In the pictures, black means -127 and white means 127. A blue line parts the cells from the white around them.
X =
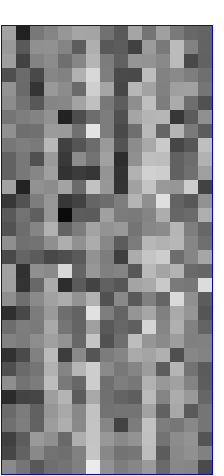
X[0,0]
34
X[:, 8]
[-38, -35, -31, -53, -56, -34, -47, -54, -44, -82, -77, -76, -1, -4, 25, -35, -64, 4, -41, 9, -27, -24, -17, 5, -7, -1, -27, -11, -60, 9, -12, -2]
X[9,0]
-29
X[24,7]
10
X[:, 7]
[-14, -39, -3, -1, 37, -7, -2, -2, 26, 33, 20, 23, -18, 32, 19, 8, -2, 0, -30, -46, -1, -38, -46, -3, 10, -16, -15, -13, 6, 24, 8, 18]
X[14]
[-45, -18, 5, 49, -28, -3, 35, 19, 25, -11, 7, 11, 53, -1, -24]
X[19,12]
89
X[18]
[32, -76, -23, 43, -82, -36, -60, -30, -41, 36, 42, 73, -5, -8, 92]
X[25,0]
14
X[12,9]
52
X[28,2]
-29
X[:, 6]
[36, 47, 53, 88, 79, 64, -18, 99, -19, -13, -73, 66, -26, -36, 35, 44, 18, 23, -60, 49, 97, 31, 69, -42, 77, 77, 40, 66, 67, 68, 69, 107]
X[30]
[-57, -29, 9, -13, -16, 1, 69, 8, -12, -9, 61, -35, 9, 16, 1]
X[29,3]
15
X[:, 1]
[-94, -38, -61, -20, -21, -12, -1, -17, -1, -7, -7, -92, -45, -13, -18, -15, -26, -78, -76, -16, -55, -2, -3, -53, -21, -13, -60, -3, -1, -35, -29, -10]
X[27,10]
34
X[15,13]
6
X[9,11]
61
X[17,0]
33
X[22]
[2, -3, 13, 32, 19, -24, 69, -46, -17, 61, 21, 10, 29, 0, 1]
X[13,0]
-38
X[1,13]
2
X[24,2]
-10
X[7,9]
-16
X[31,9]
6
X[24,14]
-36
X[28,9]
-4
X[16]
[-54, -26, -36, -55, -49, -37, 18, -2, -64, 44, 69, 77, -18, 5, 38]
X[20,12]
42
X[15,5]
17
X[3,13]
-1

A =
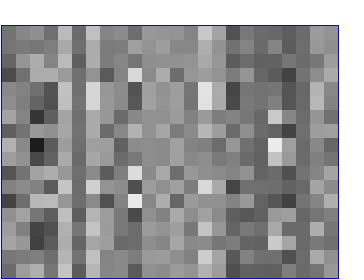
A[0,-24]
-12
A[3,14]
28
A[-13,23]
3
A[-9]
[30, 17, -55, -29, 42, -22, 38, 25, -20, -6, 14, 10, 32, 9, 14, -5, 0, -21, -29, 66, 25, -20, 0, -11]
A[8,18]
-28
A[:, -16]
[11, -2, 6, 4, 12, 10, -20, 8, -31, -20, -1, 12, 3, -6, -6, -21, 9, 9]
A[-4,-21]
-46
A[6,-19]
-15
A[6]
[35, 4, -74, -32, 36, -15, 42, 23, -20, 8, 18, 16, 27, 1, 26, -2, 3, -8, -23, 73, 6, -19, 21, -14]
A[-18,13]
4
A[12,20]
-62
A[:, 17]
[-7, 4, -19, 21, -9, -6, -8, 15, -15, -21, 18, -15, 24, -39, -6, -27, 2, -29]
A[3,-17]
-37
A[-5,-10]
33
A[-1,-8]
-48
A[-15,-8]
-3
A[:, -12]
[19, 8, 17, -18, 29, 30, 27, -4, 33, 32, -17, 31, -24, 42, 30, 38, 15, 27]
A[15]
[36, 23, -62, -35, 45, -26, 38, 30, -21, -19, 13, 6, 38, 9, 11, -9, -2, -27, -29, 73, 37, -21, -6, -15]
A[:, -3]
[-20, -17, -20, -12, -23, -22, -19, -15, -20, -20, -12, -22, -11, -24, -21, -21, -19, -21]
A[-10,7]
30
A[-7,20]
-29
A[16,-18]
65
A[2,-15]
-10
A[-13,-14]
33
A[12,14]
17
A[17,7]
6
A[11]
[1, 11, 2, -37, 69, -19, 80, 19, 12, -48, 28, 16, 31, -2, 88, 41, -58, -15, -16, -17, -29, -22, 36, 11]
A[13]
[16, 34, -10, -34, 63, -34, 52, 28, -6, -53, 16, 2, 42, 13, 33, 10, -32, -39, -30, 26, 30, -24, -10, 0]
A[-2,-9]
36
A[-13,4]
63
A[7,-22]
24

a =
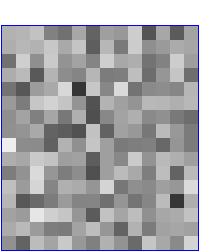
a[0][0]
50
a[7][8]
33
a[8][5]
16
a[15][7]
49
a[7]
[16, 20, 41, -28, -34, -46, 66, -29, 33, 24, -8, 58, 24, -4]
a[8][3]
-30
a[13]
[34, 27, 102, 79, 69, 22, -36, 66, 37, 61, 16, 39, 43, 66]
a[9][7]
31
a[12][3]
-3
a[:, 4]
[-14, 41, 19, 13, 88, 68, -7, -34, 50, 30, -2, 48, 27, 69, -4, 73]
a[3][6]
54
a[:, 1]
[53, 55, 79, 58, -40, -3, 35, 20, 12, 39, 18, 27, -39, 27, 57, -28]
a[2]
[-14, 79, 15, 74, 19, 35, 4, 78, 40, 46, -12, 2, 77, 30]
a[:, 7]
[31, 55, 78, -3, 7, 51, 8, -29, 31, 31, 31, 84, -16, 66, 22, 49]
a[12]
[54, -39, -21, -3, 27, 4, 5, -16, 21, -11, 6, 59, -73, 46]
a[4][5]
-73
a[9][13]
31
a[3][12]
69
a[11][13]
90
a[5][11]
54
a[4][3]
41
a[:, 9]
[77, 76, 46, 62, -12, 20, 47, 24, -1, 74, 41, 15, -11, 61, 50, -21]
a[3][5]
5
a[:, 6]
[-28, -33, 4, 54, 71, -45, -48, 66, 69, -34, -47, 21, 5, -36, 61, 0]
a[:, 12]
[-36, 43, 77, 69, 6, 47, -6, 24, 21, 47, -28, 23, -73, 43, 38, 10]
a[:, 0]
[50, 46, -14, 45, -12, 26, 15, 16, 110, 46, -2, 63, 54, 34, 43, 17]
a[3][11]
22
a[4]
[-12, -40, 28, 41, 88, -73, 71, 7, 90, -12, 10, 13, 6, 54]

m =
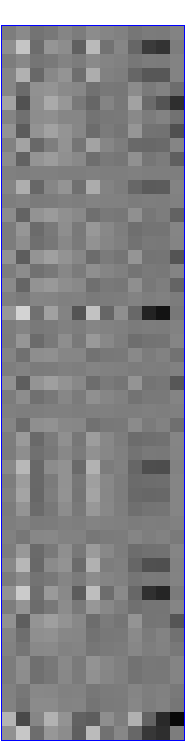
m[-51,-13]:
-2
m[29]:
[-2, 26, -22, -4, 16, -8, 29, 8, -2, -19, -16, -14, 5]
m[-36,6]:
18
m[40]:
[19, 75, -17, 26, 9, -35, 62, -18, 10, -24, -79, -90, -4]
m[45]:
[-3, 15, -16, -7, 9, -5, 19, 7, 0, -13, -7, -8, 4]
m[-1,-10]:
23
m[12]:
[-1, 2, -4, -3, 0, -1, 3, 1, 1, -3, -1, -2, 1]
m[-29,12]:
5
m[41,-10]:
-7
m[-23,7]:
-7
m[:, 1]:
[10, 69, 8, 49, -20, -46, -15, -35, 35, -29, -1, 46, 2, -28, 22, 14, -34, 12, -26, -5, 83, 4, 22, -15, 3, -33, 13, -1, -19, 26, 14, 56, 29, 36, 20, 2, -8, 24, 55, 11, 75, 20, -33, -17, -10, 15, 13, -8, -12, -54, 71]
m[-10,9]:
-15
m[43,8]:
-6
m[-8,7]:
-7
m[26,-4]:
-12
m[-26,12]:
-40
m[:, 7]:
[5, -13, 4, 1, -7, 4, -7, -4, 6, -6, -1, 3, 1, -6, 8, 6, -4, 5, -6, -3, -25, 2, 8, -7, 1, -5, 6, 0, -7, 8, 7, -3, 8, 7, 8, 1, -4, 8, -2, 5, -18, 8, -4, -7, -5, 7, 6, -4, -5, 14, -14]
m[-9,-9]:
19
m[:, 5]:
[-3, -31, -3, -17, 7, -6, 6, 7, -10, 9, -1, -15, -1, 9, -6, -5, 7, -4, 9, 1, -43, -2, -6, 6, -1, 8, -4, -1, 7, -8, -4, -21, -8, -10, -6, -1, 2, -7, -20, -4, -35, -6, 8, 6, 4, -5, -4, 2, 4, -29, -32]
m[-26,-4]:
20
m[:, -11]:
[-12, -19, -10, -23, 17, 15, 13, 19, -23, 20, 0, -24, -4, 19, -20, -16, 20, -14, 19, 5, -15, -6, -20, 14, -4, 20, -15, -1, 15, -22, -15, -23, -23, -24, -20, -4, 7, -21, -23, -12, -17, -19, 20, 15, 9, -16, -15, 8, 11, 6, -18]
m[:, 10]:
[-4, -68, -3, -40, -5, -20, -3, -12, -23, -9, -1, -36, -1, -8, -11, -6, -11, -5, -7, -1, -92, -2, -12, -3, -1, -11, -6, 0, -4, -16, -6, -49, -18, -24, -11, -1, -1, -14, -47, -5, -79, -10, -10, -4, -1, -7, -7, -1, -2, -28, -72]
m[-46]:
[35, -46, 15, 42, 23, -6, -25, 4, -7, 34, -20, -43, -81]
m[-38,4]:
16
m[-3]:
[2, -12, 11, 11, 3, 4, -11, -5, -4, 7, -2, 2, -9]
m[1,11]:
-76
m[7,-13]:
19
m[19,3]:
4
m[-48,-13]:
6
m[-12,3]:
-7
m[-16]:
[-1, 2, -4, -3, 0, -1, 3, 1, 0, -3, -1, -2, 1]
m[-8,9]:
10
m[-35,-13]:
18
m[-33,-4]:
15
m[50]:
[17, 71, -18, 23, 12, -32, 59, -14, 7, -24, -72, -81, -2]
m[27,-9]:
0

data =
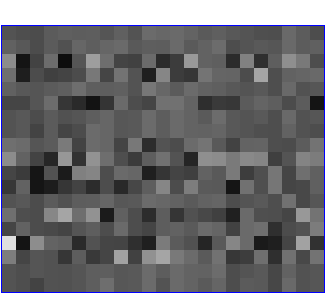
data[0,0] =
-44
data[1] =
[-30, -39, -51, -36, -46, -25, -33, -25, -21, -38, -33, -34, -21, -37, -29, -19, -50, -43, -38, -41, -22, -35, -31]
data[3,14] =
-11
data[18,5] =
-42
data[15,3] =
-28
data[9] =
[12, -29, -60, -89, 23, -77, 18, -17, -49, -68, -33, -14, -44, -90, 15, 12, -5, 9, 5, -64, -43, 4, -3]
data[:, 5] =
[-34, -25, -42, -51, -17, -85, -42, -51, -60, -77, 0, -60, -34, -17, -42, -85, -34, -42, -42]
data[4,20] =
-22
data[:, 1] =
[-49, -39, -107, -97, -39, -58, -39, -39, -20, -29, -68, -29, -39, -49, -29, -107, -58, -49, -49]
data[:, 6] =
[-33, -33, 30, -7, -33, -108, -33, -20, -20, 18, 5, -83, -33, 18, -33, -45, -70, -33, -33]
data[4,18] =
-38
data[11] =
[-72, -29, -106, -98, -73, -60, -83, -50, -86, -56, -33, 6, -51, -2, -37, -38, -106, -14, -48, -9, -58, -55, -31]
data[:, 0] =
[-44, -30, 12, -16, -30, -58, -44, -44, -16, 12, -58, -72, -44, -16, -58, 95, -2, -44, -44]
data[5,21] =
-35
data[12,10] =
-20
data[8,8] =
-59
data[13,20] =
-58
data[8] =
[-16, -20, -42, -36, -5, -60, -20, -25, -59, -7, -83, -44, -51, -20, -11, -38, -61, -28, -27, -49, -51, -35, -12]
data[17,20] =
-29
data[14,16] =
-61
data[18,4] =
-46
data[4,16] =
-39
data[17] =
[-44, -49, -42, -45, -46, -42, -33, -33, -40, -38, -20, -34, -21, -28, -29, -19, -50, -43, -38, -56, -29, -45, -41]
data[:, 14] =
[-37, -29, -29, -11, -29, -81, -37, -29, -11, 15, -29, -37, -29, -55, -20, -90, -37, -29, -37]
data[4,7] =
-33
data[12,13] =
-37
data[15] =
[95, -107, 13, -28, -32, -85, -45, -58, -59, -80, -96, -4, -36, -46, -90, -38, 6, -21, -101, -96, -58, 34, -78]
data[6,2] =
-51
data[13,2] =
-51
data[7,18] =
-48
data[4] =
[-30, -39, -42, -36, -32, -17, -33, -33, -31, -44, -8, -24, -36, -20, -29, -32, -39, -43, -38, -49, -22, -45, -41]
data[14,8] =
-21
